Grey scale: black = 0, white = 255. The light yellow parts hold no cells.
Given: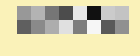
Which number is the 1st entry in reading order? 152
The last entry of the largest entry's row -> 144
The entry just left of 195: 203
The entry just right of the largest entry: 89
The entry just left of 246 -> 125

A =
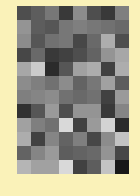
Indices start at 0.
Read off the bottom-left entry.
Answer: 181
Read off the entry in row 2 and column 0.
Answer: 140
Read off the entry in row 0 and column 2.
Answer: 119
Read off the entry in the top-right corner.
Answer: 127
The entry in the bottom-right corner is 24
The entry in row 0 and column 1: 93
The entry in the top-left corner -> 78
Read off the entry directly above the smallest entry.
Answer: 71
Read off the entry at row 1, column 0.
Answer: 148

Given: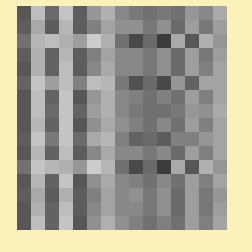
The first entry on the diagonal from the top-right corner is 169
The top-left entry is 87
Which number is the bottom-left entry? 87
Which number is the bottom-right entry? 163
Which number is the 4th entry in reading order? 196
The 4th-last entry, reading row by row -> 113
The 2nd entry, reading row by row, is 189
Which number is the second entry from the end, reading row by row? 128
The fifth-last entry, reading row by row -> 128
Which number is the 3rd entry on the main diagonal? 189
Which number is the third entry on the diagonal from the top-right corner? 87

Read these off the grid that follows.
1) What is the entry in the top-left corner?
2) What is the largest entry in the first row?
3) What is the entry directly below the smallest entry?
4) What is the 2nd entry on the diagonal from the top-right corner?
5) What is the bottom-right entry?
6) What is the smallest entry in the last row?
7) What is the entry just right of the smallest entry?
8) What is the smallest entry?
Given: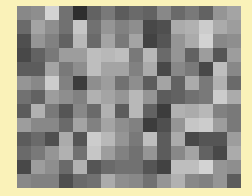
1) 136
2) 211
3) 198
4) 171
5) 92
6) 79
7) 98
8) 46

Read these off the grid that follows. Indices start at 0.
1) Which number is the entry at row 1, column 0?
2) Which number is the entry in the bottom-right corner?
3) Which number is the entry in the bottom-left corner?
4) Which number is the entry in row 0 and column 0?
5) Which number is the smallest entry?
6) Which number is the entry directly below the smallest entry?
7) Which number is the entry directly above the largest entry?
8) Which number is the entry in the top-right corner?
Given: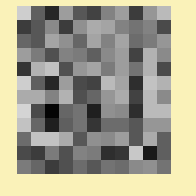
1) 60
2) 115
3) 123
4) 206
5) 4
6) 31
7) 171
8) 186

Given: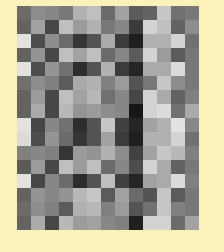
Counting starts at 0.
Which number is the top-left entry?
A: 107
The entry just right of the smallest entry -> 211
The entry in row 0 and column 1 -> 141
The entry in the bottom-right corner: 162
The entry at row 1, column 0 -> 99
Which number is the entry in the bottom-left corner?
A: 99
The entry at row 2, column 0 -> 226
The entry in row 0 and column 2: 135
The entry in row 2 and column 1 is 77
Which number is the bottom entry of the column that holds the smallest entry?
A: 31
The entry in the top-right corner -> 120
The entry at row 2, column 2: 141
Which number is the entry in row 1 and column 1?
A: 162
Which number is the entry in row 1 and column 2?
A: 71
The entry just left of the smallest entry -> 135
